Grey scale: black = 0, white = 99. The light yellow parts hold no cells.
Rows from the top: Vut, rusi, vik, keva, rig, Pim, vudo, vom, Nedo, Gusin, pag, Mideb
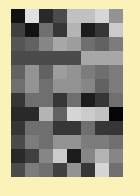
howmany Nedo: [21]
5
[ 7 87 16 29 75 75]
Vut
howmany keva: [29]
5
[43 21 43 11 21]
vudo
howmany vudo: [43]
4
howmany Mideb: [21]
1
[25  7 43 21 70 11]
rusi

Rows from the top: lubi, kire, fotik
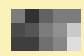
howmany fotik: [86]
1
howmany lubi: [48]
3

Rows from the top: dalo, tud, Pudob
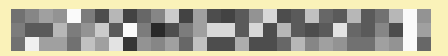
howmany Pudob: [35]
0
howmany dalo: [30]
3
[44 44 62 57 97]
Pudob
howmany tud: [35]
7
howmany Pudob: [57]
3
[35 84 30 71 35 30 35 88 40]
tud
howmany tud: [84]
3

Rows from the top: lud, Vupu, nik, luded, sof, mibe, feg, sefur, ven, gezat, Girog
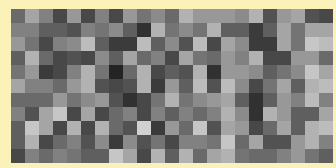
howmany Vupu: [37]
6
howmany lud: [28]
4
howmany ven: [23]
1
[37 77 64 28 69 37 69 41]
Girog

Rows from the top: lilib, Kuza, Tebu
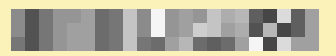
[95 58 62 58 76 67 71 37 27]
lilib
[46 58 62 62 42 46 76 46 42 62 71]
Tebu
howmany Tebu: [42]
4
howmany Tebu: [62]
6
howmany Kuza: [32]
2
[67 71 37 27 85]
lilib
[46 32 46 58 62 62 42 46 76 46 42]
Tebu

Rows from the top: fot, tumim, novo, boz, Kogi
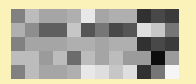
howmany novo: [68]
4
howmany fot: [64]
3
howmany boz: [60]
4
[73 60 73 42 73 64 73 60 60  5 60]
boz

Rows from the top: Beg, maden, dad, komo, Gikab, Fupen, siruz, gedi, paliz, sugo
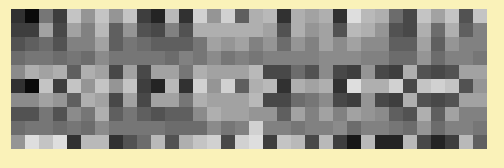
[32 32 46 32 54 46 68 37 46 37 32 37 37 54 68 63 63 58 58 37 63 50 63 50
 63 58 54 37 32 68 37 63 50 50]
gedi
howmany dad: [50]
6
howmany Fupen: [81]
4
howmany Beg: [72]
3
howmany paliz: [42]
9

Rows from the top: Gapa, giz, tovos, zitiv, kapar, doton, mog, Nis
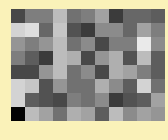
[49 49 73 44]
Gapa
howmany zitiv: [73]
2
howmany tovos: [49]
3
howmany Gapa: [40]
2
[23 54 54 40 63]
giz

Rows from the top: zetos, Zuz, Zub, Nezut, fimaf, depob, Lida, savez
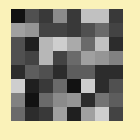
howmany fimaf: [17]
4
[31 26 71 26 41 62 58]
Nezut
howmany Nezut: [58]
1
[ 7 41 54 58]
Lida

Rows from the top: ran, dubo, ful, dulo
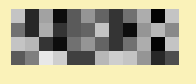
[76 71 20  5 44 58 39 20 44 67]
ful
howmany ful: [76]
2

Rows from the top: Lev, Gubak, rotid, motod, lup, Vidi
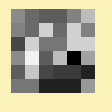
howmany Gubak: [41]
2
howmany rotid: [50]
0
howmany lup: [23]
2
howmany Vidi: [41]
0
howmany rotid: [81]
3
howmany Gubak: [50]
2

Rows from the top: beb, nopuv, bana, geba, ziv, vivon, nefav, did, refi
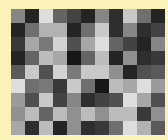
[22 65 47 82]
bana
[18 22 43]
refi
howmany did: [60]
0
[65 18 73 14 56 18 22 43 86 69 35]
refi
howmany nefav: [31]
3

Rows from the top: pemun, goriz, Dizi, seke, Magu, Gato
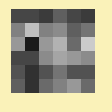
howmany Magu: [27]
0
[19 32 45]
Magu
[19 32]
Magu
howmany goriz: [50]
2
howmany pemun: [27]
3

